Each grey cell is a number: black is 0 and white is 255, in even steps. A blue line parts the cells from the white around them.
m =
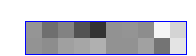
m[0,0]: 149
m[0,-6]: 51
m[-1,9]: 228
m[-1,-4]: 146
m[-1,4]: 176
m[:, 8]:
[245, 116]
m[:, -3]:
[141, 161]

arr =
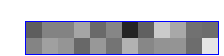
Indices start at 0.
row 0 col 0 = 94
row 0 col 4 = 106
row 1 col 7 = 135
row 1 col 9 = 148
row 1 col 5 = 116
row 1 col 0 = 132
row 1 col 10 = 109

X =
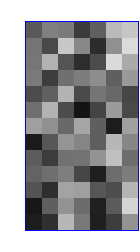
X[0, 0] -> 89
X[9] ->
[99, 111, 126, 70, 31, 109, 125]
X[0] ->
[89, 128, 122, 59, 95, 186, 198]
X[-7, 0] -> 159
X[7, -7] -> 26
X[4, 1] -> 96
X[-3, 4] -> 86
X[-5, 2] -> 113
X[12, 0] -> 29
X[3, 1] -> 61
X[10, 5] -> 77
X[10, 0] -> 83
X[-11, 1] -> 178
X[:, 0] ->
[89, 116, 118, 122, 76, 111, 159, 26, 92, 99, 83, 23, 29]
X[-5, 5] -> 192
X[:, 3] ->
[59, 136, 45, 125, 74, 20, 165, 133, 115, 70, 159, 108, 120]
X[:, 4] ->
[95, 44, 76, 141, 117, 68, 95, 94, 147, 31, 86, 32, 31]
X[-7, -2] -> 28
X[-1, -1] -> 147
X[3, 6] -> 153
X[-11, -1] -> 170
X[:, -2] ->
[186, 144, 218, 95, 104, 155, 28, 183, 192, 109, 77, 91, 60]
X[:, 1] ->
[128, 73, 178, 61, 96, 178, 144, 87, 60, 111, 46, 95, 48]

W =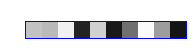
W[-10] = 194
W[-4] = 112
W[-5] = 25
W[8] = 157

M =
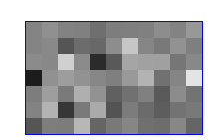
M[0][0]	132
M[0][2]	130
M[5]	[131, 179, 55, 122, 170, 83, 124, 107, 93, 115, 121]
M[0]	[132, 144, 130, 128, 111, 125, 127, 128, 141, 131, 152]
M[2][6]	165
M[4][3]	175
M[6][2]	124
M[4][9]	140
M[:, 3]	[128, 108, 139, 146, 175, 122, 183]
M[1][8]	121
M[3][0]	28
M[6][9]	135
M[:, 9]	[131, 146, 118, 133, 140, 115, 135]
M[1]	[132, 137, 85, 108, 104, 141, 198, 134, 121, 146, 127]
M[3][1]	145
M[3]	[28, 145, 157, 146, 135, 127, 153, 179, 113, 133, 228]

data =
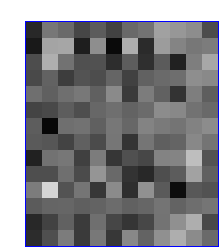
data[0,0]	40
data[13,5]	55
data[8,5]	54
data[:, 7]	[115, 43, 47, 97, 124, 107, 131, 117, 71, 40, 145, 102, 71, 99]
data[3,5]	101
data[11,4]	99
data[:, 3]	[70, 30, 80, 83, 120, 78, 114, 96, 64, 75, 117, 95, 59, 58]
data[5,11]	105
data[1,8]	156
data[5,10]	114
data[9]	[78, 78, 111, 75, 149, 105, 51, 40, 78, 92, 162, 96]
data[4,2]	111
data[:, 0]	[40, 25, 77, 73, 111, 68, 93, 90, 33, 78, 124, 91, 40, 44]
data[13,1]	79
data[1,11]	124
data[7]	[90, 86, 67, 96, 75, 118, 52, 117, 95, 100, 136, 116]
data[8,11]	83
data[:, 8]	[161, 156, 91, 106, 97, 140, 122, 95, 131, 78, 90, 116, 115, 144]
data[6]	[93, 7, 111, 114, 96, 119, 103, 131, 122, 116, 130, 140]
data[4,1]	96
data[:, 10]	[141, 119, 126, 142, 126, 114, 130, 136, 190, 162, 88, 110, 174, 139]
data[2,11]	167
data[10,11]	82
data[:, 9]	[151, 132, 33, 110, 51, 136, 116, 100, 132, 92, 13, 99, 144, 174]
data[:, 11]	[76, 124, 167, 137, 94, 105, 140, 116, 83, 96, 82, 117, 72, 106]
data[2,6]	93
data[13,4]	120
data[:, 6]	[105, 174, 93, 65, 58, 99, 103, 52, 80, 51, 46, 97, 53, 136]

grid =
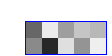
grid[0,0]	103
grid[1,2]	223
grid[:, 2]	[158, 223]
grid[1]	[138, 39, 223, 148, 239]

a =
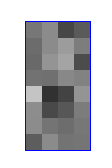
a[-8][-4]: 119
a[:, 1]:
[139, 139, 148, 112, 49, 73, 116, 139]
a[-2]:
[140, 116, 109, 119]
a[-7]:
[108, 139, 156, 125]
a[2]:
[105, 148, 164, 76]
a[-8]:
[119, 139, 70, 90]
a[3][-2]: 136
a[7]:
[93, 139, 115, 117]
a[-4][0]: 196
